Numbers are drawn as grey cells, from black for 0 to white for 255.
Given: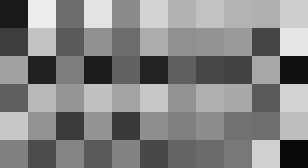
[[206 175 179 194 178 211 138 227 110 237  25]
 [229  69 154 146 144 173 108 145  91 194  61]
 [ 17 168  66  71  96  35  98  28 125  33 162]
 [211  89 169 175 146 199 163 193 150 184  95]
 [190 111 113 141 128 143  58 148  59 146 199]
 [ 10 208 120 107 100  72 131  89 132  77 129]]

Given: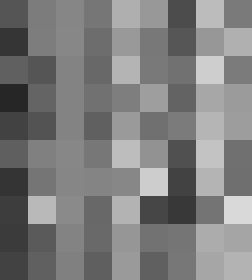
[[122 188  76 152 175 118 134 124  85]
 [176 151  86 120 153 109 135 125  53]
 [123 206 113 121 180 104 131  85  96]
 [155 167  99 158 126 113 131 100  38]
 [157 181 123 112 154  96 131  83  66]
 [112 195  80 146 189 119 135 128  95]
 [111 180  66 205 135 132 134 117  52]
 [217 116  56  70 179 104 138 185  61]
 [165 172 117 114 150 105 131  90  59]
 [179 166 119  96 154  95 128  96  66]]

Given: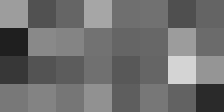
[[100  79 113 111 166 101  81 157]
 [107 156 103 101 114 132 137  31]
 [149 212 101  88 112  92  83  55]
 [ 42  98 119  94 145 118 131 120]]

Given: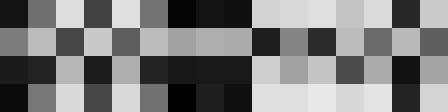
[[203  39 219 195 222 217 210  15  19   5 115 223  66 221 111  19]
 [ 95 185 106 188  44 133  30 171 175 162 188  93 201  71 186 124]
 [164  18 171  75 197 162 206  24  24  23  35 174  29 183  34  27]
 [212  35 228 216 232 223 224  16  31   1 113 217  71 218 119  11]]

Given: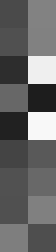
[[130  74]
 [129  80]
 [239  45]
 [ 29 103]
 [248  33]
 [ 89  68]
 [104  81]
 [128  80]
 [ 78 126]]

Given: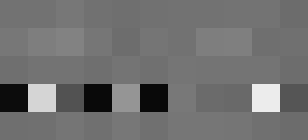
[[108 115 115 114 114 113 111 113 119 114 114]
 [112 111 127 126 114 117 109 118 130 126 119]
 [109 116 116 116 117 112 116 111 115 115 111]
 [ 85 236 105 107 120   9 149   9  82 213  12]
 [108 112 117 118 118 112 119 112 117 112 111]]

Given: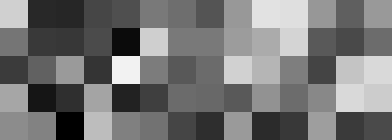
[[153  95 151 223 226 152  84 110 121  79  70  38  40 208]
 [108  73  89 212 171 156 121 121 207  11  75  55  57 117]
 [217 196  68 126 181 209 107  88 124 242  52 154  97  59]
 [204 217 136 108 146  89 104 107  63  34 164  47  21 166]
 [ 74  58 158  56  43 154  46  69 114 128 189   0 130 140]]
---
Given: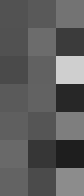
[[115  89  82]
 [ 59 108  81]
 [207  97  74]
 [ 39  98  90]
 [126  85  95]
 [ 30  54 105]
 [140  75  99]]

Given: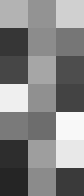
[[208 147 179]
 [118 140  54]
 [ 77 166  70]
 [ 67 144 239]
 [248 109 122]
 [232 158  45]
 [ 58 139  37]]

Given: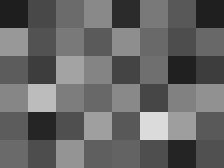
[[ 31  88 121  43 137 107  72  30]
 [104  77 105 142  90 121  82 152]
 [ 61  32 111  68 132 163  61  92]
 [145 129  70 137 104 125 188 134]
 [ 89 158 219  88 159  79  37  92]
 [ 80  36  78  99  95 148  77 106]]

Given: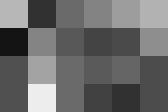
[[178 157 131 106  49 183]
 [142  74  68  88 132  20]
 [ 76 101  90 106 163  80]
 [ 76  49  65 106 237  80]]

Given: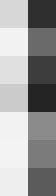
[[ 47 215]
 [106 242]
 [ 61 224]
 [ 36 203]
 [139 242]
 [123 243]
 [ 91 238]]

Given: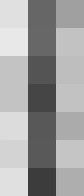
[[160 102 224]
 [194 103 232]
 [190  84 195]
 [194  69 195]
 [171  88 220]
 [197  89 211]
 [174  60 224]]

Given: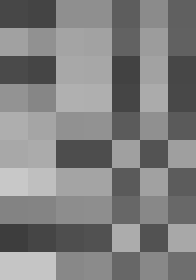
[[ 96 139  93 143 143  68  71]
 [ 97 156  98 162 164 145 161]
 [ 71 162  66 167 168  69  74]
 [ 72 171  69 175 176 134 147]
 [ 90 144  91 146 145 165 174]
 [159  83 160  77  77 171 168]
 [ 92 161  90 164 164 191 200]
 [104 136 103 142 141 132 131]
 [168  82 172  81  78  69  61]
 [110 136 103 139 136 197 197]]

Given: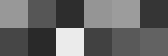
[[ 53 156 149  45  86 152]
 [ 98  89  65 235  41  70]]

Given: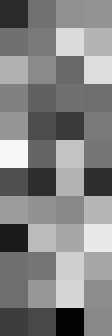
[[147 144 113  42]
 [180 219 121 112]
 [221 104 138 177]
 [110 112  97 129]
 [121  57  76 150]
 [118 195 101 248]
 [ 46 179  45  79]
 [182 136 145 156]
 [233 166 187  27]
 [166 207 117 112]
 [141 214 152 110]
 [136   3  72  61]]
